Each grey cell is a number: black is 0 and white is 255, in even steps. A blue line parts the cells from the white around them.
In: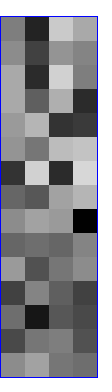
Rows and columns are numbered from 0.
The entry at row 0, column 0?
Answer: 126
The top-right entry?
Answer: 169
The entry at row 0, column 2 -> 202
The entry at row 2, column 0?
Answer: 169
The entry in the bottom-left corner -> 140
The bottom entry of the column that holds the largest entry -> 110
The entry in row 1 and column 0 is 140
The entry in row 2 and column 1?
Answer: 43
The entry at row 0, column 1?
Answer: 35
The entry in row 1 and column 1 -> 65

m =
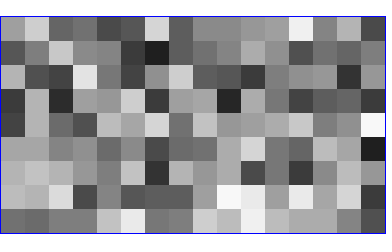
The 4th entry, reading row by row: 113
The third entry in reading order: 101
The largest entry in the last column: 248
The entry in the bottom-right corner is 80
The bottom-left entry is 113
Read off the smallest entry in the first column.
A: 59
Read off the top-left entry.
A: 159
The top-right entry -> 74
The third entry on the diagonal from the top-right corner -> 151
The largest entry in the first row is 240
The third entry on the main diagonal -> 67
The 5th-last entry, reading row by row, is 188
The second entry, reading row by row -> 206
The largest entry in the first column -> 188
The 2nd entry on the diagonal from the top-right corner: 101
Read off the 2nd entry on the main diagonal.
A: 126

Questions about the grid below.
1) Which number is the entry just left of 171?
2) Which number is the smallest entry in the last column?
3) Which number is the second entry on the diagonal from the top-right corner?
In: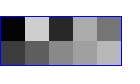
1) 40
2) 117
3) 159

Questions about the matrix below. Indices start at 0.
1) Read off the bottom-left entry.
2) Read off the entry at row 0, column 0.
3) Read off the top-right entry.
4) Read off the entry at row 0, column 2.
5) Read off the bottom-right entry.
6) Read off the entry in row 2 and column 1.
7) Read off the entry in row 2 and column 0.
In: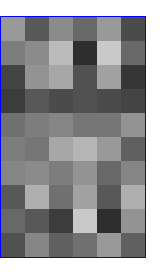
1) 81
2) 153
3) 75
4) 139
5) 96
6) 147
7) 68

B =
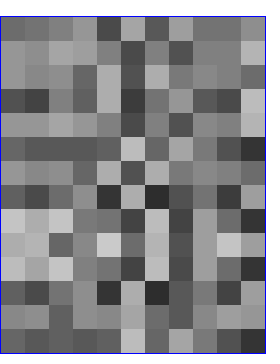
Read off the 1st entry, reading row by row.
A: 108
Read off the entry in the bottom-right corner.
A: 52
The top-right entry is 142
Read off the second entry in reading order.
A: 115
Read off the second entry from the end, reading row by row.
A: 81
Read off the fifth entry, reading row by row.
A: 74
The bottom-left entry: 102
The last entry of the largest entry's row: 158
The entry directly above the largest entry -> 115
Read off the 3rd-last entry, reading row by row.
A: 121
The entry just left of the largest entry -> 136
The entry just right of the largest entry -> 108
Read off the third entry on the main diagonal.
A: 142
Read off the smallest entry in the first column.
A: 81
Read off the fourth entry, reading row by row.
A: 150
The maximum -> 202

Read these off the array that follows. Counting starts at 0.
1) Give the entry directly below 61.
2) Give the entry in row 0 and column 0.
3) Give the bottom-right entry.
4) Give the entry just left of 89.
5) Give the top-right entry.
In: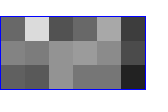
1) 75
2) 104
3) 34
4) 96
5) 61
